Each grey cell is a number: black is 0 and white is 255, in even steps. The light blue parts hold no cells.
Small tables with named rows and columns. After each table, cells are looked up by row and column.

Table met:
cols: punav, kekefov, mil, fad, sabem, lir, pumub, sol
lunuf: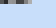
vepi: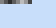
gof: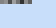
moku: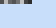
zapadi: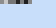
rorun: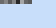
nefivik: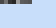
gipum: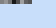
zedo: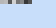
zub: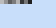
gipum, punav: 129
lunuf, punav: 87
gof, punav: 130
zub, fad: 123
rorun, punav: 107
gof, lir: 51
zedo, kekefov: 188
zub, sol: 32
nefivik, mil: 51
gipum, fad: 24
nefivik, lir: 92
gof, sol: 99
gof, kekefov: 144
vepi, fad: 92
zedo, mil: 88
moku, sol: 46
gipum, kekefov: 149
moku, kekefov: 187
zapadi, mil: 117
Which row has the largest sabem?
zub

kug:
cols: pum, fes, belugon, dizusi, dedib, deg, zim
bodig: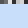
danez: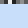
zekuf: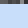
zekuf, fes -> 93
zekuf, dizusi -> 79
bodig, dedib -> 196
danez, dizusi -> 32
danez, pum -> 119
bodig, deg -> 212
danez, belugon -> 237
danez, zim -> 92
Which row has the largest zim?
danez

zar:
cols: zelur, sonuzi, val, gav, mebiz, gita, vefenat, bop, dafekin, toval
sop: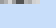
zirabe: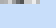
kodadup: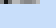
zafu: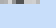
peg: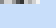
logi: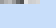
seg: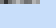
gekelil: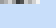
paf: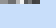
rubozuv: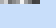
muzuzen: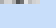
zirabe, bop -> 205
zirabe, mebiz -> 108
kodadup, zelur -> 137
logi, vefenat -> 228
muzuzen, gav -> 174
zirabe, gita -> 84
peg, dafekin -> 208
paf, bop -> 118
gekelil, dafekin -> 208
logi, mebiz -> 108
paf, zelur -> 146
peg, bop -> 170
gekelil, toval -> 243
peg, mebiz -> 83
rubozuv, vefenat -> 158
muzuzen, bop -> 187
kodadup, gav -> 183
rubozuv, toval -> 69
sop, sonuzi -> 178

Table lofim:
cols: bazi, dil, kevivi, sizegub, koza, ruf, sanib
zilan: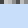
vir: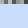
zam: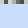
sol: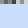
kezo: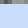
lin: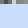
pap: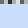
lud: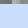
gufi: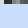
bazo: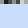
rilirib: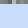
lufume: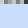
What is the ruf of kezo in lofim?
155
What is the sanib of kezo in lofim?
137
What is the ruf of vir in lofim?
166
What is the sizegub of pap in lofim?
173
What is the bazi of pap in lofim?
110
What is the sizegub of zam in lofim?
175
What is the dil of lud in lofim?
116
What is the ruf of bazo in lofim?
209
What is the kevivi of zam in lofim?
213
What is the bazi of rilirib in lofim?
132
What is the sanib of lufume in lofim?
59
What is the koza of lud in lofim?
166
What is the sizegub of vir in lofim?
86
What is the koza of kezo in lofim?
148
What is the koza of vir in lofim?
144
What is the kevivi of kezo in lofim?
109
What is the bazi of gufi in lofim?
218
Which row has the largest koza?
pap

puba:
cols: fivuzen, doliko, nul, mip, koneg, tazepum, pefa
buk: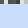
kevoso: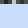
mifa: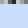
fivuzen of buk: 87
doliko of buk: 227
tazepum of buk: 223
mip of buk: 85
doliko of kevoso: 38
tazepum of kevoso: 50
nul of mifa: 95
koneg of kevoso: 77
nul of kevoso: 68
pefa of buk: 192
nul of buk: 81
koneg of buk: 65
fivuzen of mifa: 165
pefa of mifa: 121
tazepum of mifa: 163
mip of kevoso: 193
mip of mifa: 41

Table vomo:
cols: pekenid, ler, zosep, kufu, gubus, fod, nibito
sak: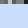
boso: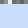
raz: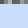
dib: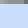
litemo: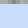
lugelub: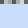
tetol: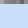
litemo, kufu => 136
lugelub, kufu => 91
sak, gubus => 123
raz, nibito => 122
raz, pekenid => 89
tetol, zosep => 129
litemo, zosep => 154
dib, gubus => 144
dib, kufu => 145
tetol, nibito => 142
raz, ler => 134

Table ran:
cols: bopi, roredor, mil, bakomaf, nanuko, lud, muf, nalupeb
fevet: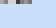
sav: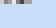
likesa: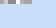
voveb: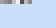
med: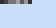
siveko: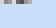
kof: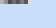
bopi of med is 48
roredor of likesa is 205
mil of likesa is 138
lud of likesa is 177
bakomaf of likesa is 139
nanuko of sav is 126
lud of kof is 124
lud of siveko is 81
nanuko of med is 162
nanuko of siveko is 102
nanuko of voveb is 241

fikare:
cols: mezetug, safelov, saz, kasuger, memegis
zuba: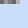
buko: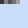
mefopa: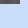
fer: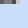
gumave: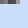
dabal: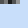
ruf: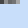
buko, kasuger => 114
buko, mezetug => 56
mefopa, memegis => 89
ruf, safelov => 143
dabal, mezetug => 80
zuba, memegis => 176
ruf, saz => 104
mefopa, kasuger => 92
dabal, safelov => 121
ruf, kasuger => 115

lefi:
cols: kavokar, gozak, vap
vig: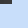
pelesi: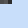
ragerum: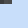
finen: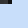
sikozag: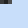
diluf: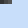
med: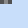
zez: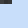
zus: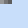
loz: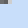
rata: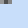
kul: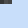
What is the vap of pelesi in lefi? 45
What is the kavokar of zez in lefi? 63
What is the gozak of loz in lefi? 96
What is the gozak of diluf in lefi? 71
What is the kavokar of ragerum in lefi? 61
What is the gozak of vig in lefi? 58
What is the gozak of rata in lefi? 80
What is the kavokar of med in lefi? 83
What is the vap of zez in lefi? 55
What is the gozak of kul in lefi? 77
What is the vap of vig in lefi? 59
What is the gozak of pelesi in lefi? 85
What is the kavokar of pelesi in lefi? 76
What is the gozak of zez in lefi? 50
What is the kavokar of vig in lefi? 56
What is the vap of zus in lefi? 93
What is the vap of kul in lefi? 68
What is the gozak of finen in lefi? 53
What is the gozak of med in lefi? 138
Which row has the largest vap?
loz

